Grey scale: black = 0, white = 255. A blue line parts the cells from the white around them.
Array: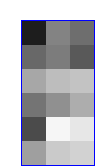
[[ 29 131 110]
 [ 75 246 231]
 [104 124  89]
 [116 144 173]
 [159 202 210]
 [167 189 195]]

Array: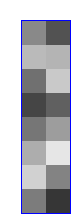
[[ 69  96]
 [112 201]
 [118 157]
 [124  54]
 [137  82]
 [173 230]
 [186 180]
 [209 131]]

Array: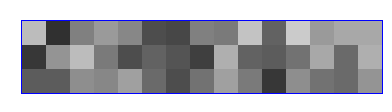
[[ 55 148 188 122  77  98  84  63 175  98  92 114 168 106 175]
 [ 92  92 142 135 160 106  77 114 160 122  55 142 114 106 148]
 [188  48 128 154 135  77  71 128 122 195  98 203 154 168 168]]

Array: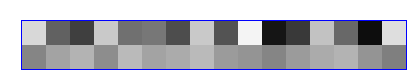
[[133 163 179 141 186 163 171 186 155 148 133 155 171 179 148 127]
 [216  97  63 201 112 119  77 201  83 244  21  57 194 104  13 222]]

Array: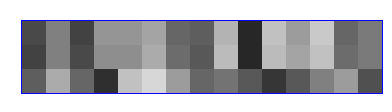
[[ 66 128  73 142 142 171 108  88 187  39 187 164 193 108 122]
 [ 73 128  66 149 149 164 102  94 179  39 193 156 201 102 122]
 [ 94 171 102  47 193 215 156 102 115  88  54  88 128 156  80]]

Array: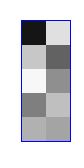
[[ 21 224]
 [127 191]
 [177 164]
 [199  98]
 [247 143]]

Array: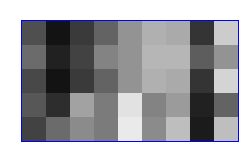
[[ 66 107 139 123 234 139 190  27 190]
 [ 72  19  58  99 147 176 170  52 212]
 [ 79  19  58  99 147 176 170  52 204]
 [ 87  45 162 123 226 131 155  33  99]
 [107  33  66 131 147 182 182  93 147]]

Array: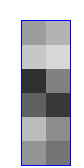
[[ 48 129]
 [ 96  56]
 [148 116]
 [156 179]
 [187 141]
 [199 215]]
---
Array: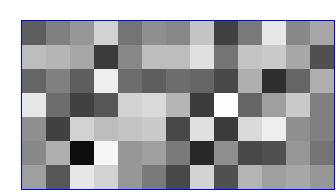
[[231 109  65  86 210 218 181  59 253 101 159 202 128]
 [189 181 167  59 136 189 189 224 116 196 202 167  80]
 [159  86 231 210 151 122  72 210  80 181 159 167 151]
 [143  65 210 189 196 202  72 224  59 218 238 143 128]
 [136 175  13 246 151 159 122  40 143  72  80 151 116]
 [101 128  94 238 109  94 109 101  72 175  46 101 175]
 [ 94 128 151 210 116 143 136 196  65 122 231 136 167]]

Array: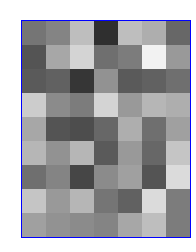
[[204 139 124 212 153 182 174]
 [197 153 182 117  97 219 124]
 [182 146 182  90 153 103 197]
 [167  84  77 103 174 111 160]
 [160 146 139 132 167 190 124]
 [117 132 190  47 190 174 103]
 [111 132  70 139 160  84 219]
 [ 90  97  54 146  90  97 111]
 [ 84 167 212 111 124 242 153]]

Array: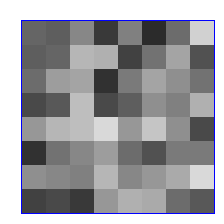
[[151 182 190 217 151 197 143  73]
 [143 135 128 182 135 151 170 217]
 [108 157 164  49 122 164 143 114]
 [101  94 135  57 128  43 108 209]
 [ 94 101 182 176  65 114 164  81]
 [ 73  88 190  73  94 143 128 176]
 [ 65  73  57 151 176 170 108  88]
 [ 49 114 135 157 108  81 122 122]]

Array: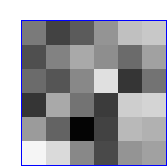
[[245 218 136  73 148 161]
 [155  99   4  66 185 177]
 [122  66  91 148 192 200]
 [107  85 136 224  53 115]
 [ 79 130 169 142 107 161]
 [ 53 169 115  59 206 212]]

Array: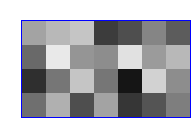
[[163 184 197  60  78 133  92]
 [111 176  78 163  54  84 126]
 [105 233 149 141 225 155 184]
 [ 47 118 197 118  21 210 141]]

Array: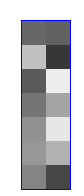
[[193  55]
 [151 178]
 [145 230]
 [132  70]
 [117 164]
 [103  97]
 [ 90 237]]
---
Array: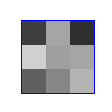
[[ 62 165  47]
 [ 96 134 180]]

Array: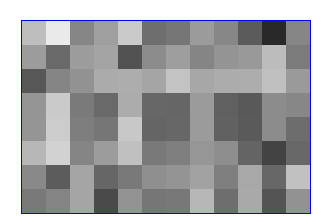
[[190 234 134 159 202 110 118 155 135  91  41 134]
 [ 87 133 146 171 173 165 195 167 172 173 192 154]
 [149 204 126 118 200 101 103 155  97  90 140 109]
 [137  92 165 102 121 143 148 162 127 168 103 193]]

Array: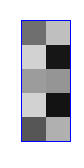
[[111 191]
 [156 149]
 [ 86 176]]

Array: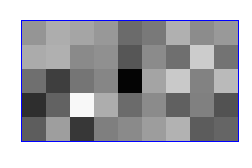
[[149 173 165 152 107 121 176 140 153]
 [111  62 117 134   4 164 201 130 186]
 [ 93 158  55 127 138 157 178  92 101]]

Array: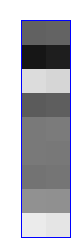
[[ 97  99]
 [220 214]
 [121 123]
 [115 117]
 [235 229]]

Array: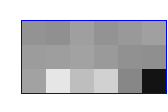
[[147 144 159 147 153 160]
 [162 230 190 209 135  19]]

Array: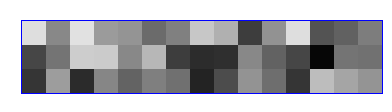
[[222 136 225 155 148 107 128 199 176  61 146 222  83  97 125]
 [ 53 157  43 134  99 127 112  35  76 147 110  53 189 165 148]]

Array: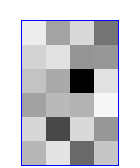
[[236 163 216 116]
 [195 170   0 225]
 [215  72 217 151]]
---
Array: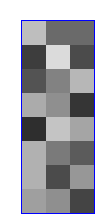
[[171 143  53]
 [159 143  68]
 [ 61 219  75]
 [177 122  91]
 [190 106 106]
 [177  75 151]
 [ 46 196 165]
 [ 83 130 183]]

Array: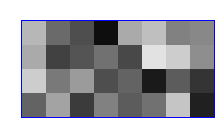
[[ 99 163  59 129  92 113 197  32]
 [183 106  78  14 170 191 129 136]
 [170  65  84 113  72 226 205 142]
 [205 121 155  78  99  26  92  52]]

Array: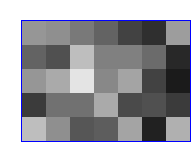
[[190 143  86  93 164  33 176]
 [ 59 113 113 170  74  80  59]
 [150 143 121  99  66  47 157]
 [ 99  80 190 128 128 107  40]
 [150 170 228 136 164  66  27]]

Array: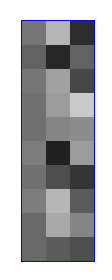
[[118 181  45]
 [112  78  53]
 [118 161  71]
 [105  91  78]
 [125 181  91]
 [ 98  39  98]
 [105 168 133]
 [112 133 140]
 [125  32 155]
 [112 155 201]]

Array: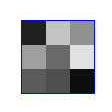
[[ 91  78  13]
 [ 32 195 144]
 [159 105 225]]

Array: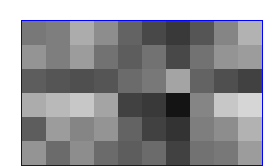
[[ 93  85  79  85 107 120 164  99  79  65]
 [ 93 156 133 148  99  65  51 126 141 178]
 [148 107 141 107  93 107  65 114 120 156]
 [148 126 156 114  93 114  72 114 148 156]
 [120 126 172 141  99  72  57  85 133 178]
 [172 185 199 164  65  57  20 133 199 214]]

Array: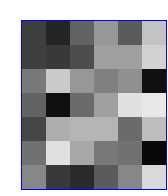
[[135  57  43  91 135 217]
 [ 63  57  77 159 159 210]
 [ 63  37  99 151  91 195]
 [ 99  16 107 159 224 232]
 [121 202 151 128 143  16]
 [113 224 167 121 113   9]
 [ 70 174 181 181 107 189]]

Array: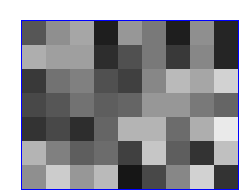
[[ 51  72  45 101 180 180 108 174 234]
 [180 128  94 108  64 198  94  51 192]
 [ 72  86 114  94 101 151 151 121 101]
 [ 57 114 128  80  64 135 186 166 210]
 [143 204 151 186  22  72 135 210  51]
 [174 159 159  45  80 121  57 135  37]
 [ 86 143 166  30 151 121  30 143  37]]

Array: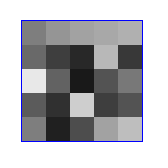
[[232  98  25  83 120]
 [105  62  40 184  56]
 [126  32  77 162 190]
 [126 149 162 168 176]
 [ 91  48 206  62  83]]
